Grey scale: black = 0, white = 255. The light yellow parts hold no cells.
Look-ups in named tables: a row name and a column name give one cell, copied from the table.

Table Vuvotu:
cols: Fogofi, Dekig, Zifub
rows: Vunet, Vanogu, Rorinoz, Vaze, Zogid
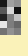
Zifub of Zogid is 126
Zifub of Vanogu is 17
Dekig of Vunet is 160
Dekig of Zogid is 145
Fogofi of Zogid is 114
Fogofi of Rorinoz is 35
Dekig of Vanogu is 215

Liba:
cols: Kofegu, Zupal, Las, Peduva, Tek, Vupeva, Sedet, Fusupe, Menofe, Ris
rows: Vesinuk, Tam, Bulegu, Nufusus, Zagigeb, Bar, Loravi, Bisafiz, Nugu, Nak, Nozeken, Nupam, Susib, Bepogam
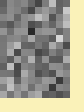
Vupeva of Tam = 135
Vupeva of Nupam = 124
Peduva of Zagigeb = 149
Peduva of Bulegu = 139
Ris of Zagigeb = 130
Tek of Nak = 124
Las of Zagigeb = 147
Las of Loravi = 185
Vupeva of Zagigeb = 140
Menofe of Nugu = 89

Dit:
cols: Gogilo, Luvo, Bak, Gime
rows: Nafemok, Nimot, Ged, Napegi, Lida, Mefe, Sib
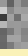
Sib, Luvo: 123
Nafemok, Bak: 152
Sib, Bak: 153
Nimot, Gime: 157
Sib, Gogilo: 103
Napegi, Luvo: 153
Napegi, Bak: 154
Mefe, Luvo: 163
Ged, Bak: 112
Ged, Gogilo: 57
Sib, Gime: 159
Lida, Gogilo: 101
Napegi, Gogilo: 182
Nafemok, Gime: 124
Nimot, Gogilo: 205
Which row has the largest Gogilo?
Nimot

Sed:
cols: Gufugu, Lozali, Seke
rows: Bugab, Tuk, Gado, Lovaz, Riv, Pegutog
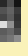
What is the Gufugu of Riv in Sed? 92
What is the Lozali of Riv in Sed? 104
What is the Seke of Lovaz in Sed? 55
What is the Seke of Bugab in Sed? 20
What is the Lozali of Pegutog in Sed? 117
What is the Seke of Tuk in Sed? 59
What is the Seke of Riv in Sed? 75
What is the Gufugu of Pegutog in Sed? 104
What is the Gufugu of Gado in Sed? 69
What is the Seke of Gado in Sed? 49
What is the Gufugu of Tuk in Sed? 83
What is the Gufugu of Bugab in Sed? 40
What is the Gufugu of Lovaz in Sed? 221
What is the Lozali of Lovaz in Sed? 144
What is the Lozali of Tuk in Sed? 99
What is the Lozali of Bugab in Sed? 79
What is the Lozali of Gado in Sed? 92

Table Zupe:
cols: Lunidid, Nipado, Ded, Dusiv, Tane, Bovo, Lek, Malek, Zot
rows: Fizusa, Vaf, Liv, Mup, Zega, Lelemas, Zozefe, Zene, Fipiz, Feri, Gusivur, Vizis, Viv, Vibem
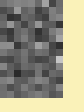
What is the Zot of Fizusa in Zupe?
107
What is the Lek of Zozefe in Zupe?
131
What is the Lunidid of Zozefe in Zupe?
141
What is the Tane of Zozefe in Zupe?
109
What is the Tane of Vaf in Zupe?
110
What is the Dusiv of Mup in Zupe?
69
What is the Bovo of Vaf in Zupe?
66
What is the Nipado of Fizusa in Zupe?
124
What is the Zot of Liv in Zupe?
134
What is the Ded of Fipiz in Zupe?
93
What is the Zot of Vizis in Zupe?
69
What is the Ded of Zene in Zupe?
97
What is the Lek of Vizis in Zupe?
124
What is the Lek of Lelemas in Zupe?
71

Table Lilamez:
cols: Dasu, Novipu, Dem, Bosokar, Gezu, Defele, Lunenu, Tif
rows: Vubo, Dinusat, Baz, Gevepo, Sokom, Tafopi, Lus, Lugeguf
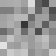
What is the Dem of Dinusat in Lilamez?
159
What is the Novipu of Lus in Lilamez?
161
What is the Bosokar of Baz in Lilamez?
184
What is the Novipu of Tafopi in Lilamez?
195
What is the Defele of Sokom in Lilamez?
78
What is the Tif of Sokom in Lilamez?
129
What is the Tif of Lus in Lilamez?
143
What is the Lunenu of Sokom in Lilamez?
156
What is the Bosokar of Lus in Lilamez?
179
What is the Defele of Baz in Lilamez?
159
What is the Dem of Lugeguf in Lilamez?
190

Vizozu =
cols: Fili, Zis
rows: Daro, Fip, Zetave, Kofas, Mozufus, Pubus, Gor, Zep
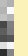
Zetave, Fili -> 193
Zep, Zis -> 133
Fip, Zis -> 249
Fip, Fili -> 179
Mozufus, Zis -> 123
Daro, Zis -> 176
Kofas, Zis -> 128
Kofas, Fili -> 72
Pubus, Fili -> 78
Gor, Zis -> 246
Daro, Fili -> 188
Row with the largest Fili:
Gor

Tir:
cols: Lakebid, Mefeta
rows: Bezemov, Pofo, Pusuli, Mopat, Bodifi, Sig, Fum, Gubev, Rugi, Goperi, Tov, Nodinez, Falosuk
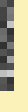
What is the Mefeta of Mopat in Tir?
196
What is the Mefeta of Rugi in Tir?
159
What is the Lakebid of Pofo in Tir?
68
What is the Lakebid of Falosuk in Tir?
82
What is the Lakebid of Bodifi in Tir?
107
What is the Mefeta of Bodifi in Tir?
50
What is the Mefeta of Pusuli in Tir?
118
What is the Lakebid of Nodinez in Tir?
87
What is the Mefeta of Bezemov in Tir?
69
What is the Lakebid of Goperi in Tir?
74
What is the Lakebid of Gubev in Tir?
83
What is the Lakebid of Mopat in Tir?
55
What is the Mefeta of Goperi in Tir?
79
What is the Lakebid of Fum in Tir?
50
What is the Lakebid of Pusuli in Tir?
68
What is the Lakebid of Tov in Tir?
190
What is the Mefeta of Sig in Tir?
65

